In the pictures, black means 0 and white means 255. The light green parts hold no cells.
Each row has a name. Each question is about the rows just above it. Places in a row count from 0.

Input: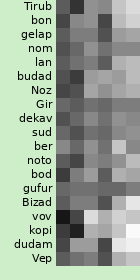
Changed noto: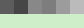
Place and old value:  4, [145]
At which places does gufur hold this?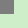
5
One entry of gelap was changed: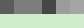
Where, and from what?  3, [81]
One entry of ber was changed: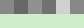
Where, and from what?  4, [197]
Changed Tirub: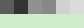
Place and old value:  4, [197]
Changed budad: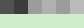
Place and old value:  3, [165]

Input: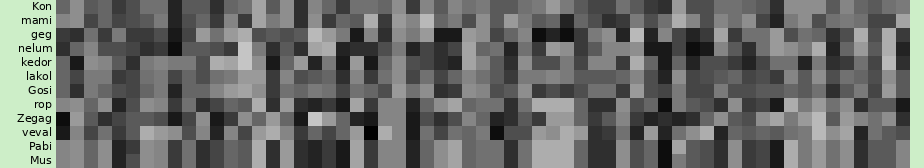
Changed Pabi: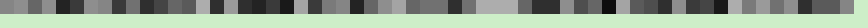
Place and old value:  23, [133]
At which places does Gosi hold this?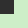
1 27 55
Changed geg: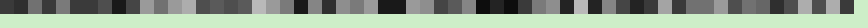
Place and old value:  32, [102]
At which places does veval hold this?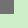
3 26 28 40 44 52 58
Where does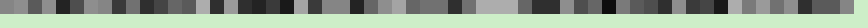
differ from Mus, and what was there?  2, [102]
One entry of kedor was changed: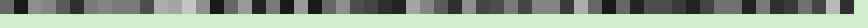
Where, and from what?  34, [78]
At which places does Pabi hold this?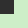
10 15 17 32 38 39 47 57

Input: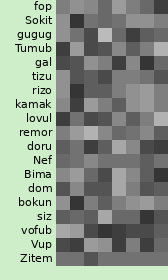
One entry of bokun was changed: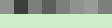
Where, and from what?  1, [53]
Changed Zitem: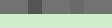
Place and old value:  5, [114]
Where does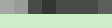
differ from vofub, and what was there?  4, [62]
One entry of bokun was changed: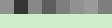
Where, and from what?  2, [126]

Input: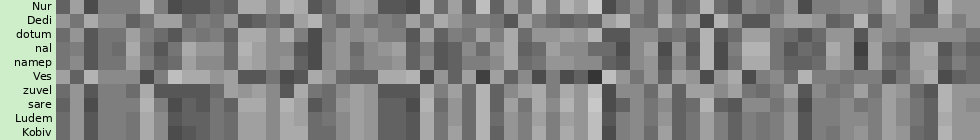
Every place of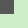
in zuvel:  2 7 8 9 10 16 23 24 25 53 62
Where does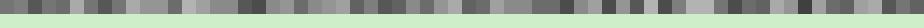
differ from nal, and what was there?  52, [87]
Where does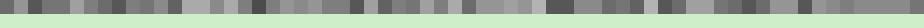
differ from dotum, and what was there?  11, [126]
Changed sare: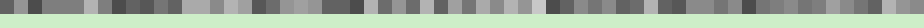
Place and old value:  54, [126]
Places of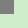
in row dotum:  6 9 11 17 19 23 24 28 31 60
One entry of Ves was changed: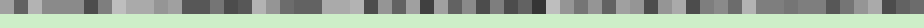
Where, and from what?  18, [170]

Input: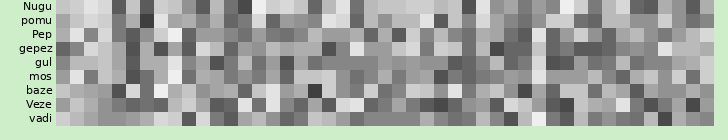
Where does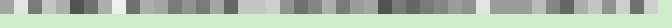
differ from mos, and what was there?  0, [156]
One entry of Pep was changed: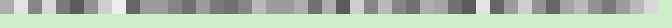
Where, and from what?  22, [102]
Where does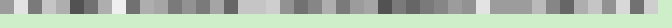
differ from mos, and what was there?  44, [206]
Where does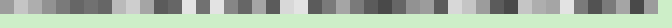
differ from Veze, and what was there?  22, [102]
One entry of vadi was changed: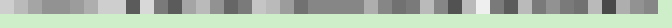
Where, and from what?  7, [216]

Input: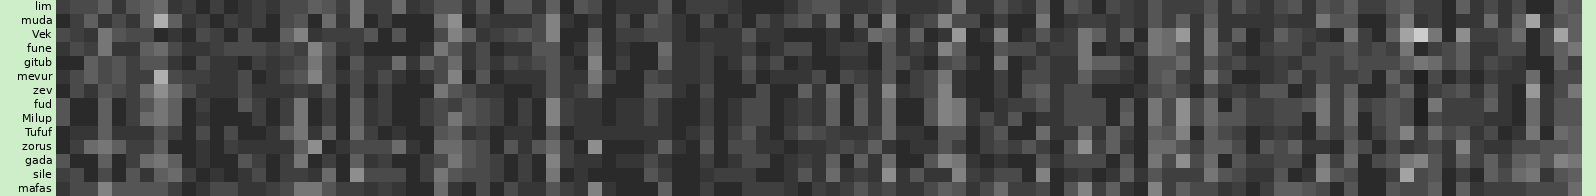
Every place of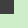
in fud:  5 10 14 16 19 23 26 28 31 33 36 46 53 68 69 85 86 91 93 99 100 101
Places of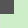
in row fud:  0 6 13 29 62 70 76 84 89 95 107 108

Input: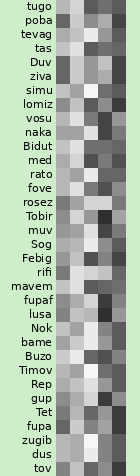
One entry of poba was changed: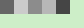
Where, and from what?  3, [172]
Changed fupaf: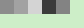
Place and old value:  1, [172]
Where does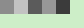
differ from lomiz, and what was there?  3, [140]
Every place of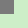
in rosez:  0 4
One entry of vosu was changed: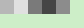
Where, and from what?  4, [151]

